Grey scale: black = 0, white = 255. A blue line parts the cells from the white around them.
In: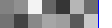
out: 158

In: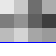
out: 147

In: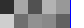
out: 145

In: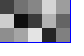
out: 59

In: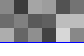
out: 96

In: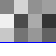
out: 75

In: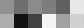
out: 244

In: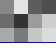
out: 51
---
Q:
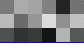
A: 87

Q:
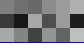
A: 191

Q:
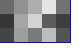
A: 84

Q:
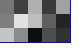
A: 50

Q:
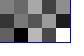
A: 255

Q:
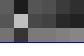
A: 134
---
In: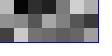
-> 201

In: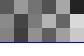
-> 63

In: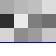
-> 141

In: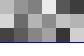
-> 93

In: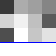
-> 255

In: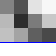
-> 164

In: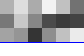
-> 149
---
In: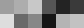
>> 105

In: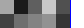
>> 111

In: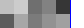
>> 167

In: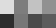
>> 119

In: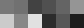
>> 135

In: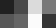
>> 101
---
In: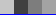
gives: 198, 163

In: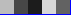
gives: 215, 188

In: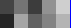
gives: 207, 180

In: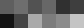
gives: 196, 170

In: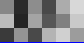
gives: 216, 208

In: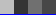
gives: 191, 112

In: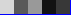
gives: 215, 153

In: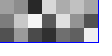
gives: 245, 239

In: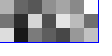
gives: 253, 228
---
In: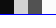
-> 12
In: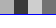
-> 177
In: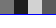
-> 117
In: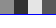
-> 141
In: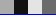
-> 171
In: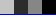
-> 196
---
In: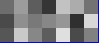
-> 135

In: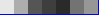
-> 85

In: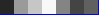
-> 198

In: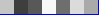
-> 88

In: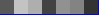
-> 174

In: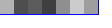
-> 92

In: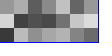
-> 144

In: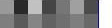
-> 133
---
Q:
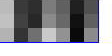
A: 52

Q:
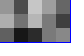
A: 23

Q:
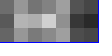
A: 151

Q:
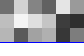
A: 90

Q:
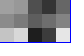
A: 216

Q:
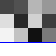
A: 194
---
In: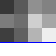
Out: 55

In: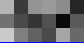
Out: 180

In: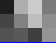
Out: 30

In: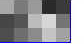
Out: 168

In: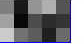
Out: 127

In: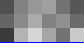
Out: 80
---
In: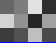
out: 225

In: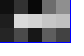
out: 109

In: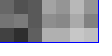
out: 184

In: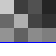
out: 81

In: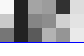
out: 49

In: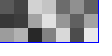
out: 144

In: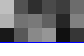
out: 61

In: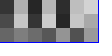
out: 190

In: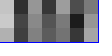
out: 77
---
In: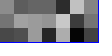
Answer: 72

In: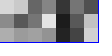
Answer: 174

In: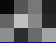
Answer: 142

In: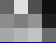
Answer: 167

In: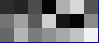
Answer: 103

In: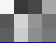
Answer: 94

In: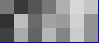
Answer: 64
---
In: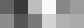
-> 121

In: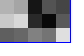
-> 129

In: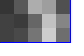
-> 117

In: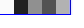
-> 144

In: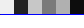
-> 199

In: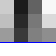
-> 128

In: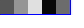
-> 224

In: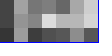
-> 61
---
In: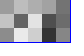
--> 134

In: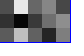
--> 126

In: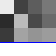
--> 156

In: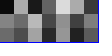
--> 91

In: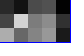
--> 26

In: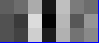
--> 137

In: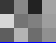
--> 144

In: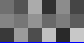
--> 200
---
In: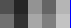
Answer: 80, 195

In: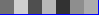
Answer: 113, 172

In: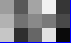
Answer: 157, 10

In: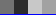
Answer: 114, 162

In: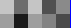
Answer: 197, 74

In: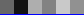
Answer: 103, 145

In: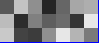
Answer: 88, 122

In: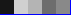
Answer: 22, 137
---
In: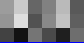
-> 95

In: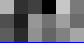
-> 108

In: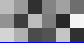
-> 245

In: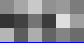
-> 160

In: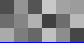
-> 185

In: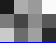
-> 88

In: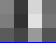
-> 117

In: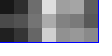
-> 88

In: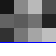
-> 34
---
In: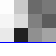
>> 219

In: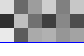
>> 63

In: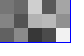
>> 179

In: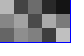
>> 74

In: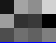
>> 50

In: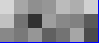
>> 136
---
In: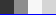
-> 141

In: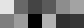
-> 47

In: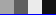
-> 95

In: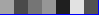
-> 74

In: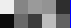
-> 46

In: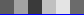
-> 93

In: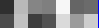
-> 61

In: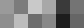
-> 58

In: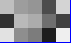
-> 49
